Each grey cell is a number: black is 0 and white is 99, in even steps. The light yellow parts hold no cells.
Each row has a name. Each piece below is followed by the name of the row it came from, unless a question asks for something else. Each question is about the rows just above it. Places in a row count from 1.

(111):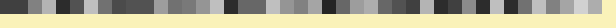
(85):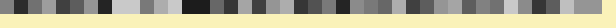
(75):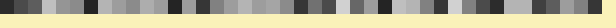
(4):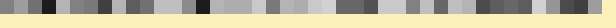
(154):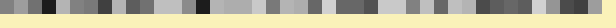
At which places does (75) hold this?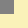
16 31 34 42
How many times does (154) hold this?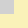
2
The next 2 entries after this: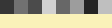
[70 50]

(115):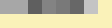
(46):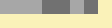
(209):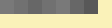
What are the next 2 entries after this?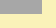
[44 44]
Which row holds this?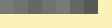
(209)
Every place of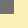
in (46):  4 5 7

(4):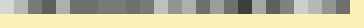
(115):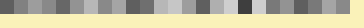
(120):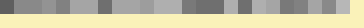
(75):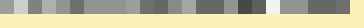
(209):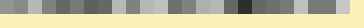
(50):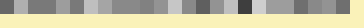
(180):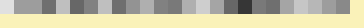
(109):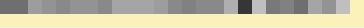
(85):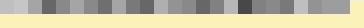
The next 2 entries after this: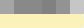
[53 37]
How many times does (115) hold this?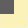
4
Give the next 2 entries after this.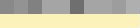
[68 47]
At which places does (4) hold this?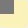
3 8 9 11
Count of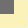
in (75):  3

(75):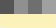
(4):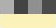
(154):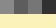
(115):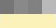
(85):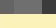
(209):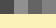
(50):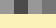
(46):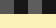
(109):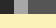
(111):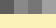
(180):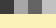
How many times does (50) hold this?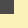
1
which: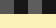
(46)
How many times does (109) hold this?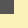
2
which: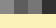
(154)
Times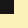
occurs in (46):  2

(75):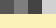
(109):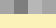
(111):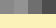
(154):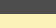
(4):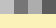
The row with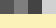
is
(75)
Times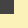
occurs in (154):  0
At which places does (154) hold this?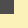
1 2 3 4
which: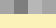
(109)
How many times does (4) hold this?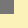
1
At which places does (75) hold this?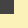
3

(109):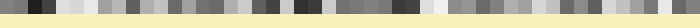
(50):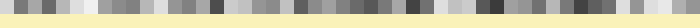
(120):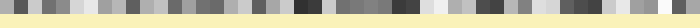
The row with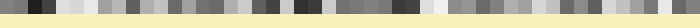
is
(109)
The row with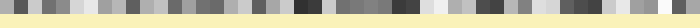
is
(120)
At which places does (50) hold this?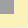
8 24 37
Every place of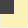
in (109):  4 20 30

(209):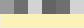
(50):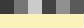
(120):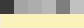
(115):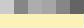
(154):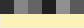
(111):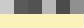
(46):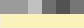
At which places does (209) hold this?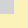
3 6
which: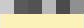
(111)

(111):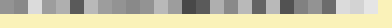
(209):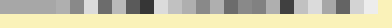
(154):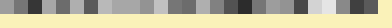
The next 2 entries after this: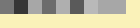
[57 75]
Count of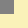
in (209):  1
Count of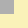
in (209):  4
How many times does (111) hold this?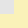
1

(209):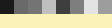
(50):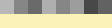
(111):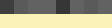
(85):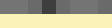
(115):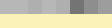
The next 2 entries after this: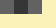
[35 38]
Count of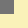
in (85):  4
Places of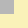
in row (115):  1 2 4
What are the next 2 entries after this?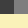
[88 61]
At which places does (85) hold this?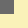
3 5 8
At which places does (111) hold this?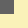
3 4 6 8
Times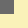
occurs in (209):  1

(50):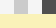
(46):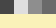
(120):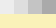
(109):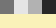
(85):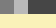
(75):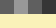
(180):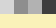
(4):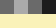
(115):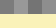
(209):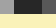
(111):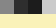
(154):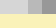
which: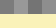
(115)
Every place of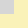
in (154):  1 2
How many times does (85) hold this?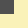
0
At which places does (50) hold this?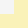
1 3
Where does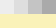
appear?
(120)
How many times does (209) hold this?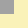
1
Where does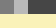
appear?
(85)

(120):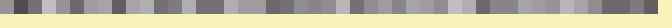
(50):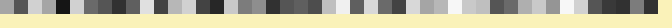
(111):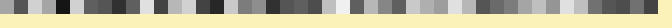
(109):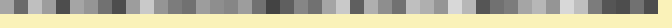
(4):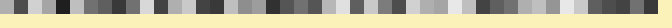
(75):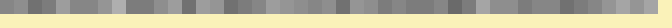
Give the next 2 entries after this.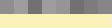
[61 58]
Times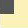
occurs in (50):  5
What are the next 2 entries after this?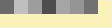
[30 61]

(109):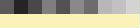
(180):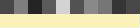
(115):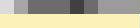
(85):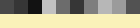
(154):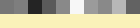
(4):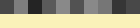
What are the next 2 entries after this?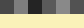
[53 46]
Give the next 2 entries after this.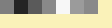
[71 38]
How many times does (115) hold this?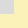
1
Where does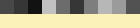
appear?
(85)
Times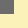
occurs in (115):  4
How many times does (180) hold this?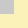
0

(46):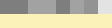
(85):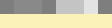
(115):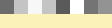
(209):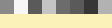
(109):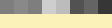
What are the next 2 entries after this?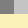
[76 88]
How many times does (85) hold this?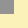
0
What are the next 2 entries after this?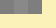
[80 73]
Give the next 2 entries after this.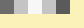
[99 45]
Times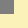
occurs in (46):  3
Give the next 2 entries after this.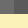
[21 69]
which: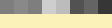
(109)

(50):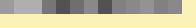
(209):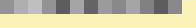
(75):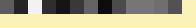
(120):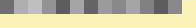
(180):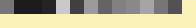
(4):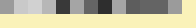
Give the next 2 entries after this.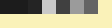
[50 53]
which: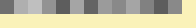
(120)
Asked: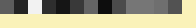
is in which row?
(75)
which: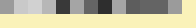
(4)

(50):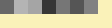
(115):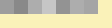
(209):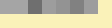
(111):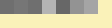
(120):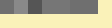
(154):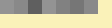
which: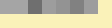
(209)
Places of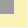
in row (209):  4 7
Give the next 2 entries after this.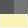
[46 43]
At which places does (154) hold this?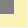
5
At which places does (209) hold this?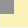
5
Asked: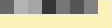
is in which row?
(50)
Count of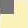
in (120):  2

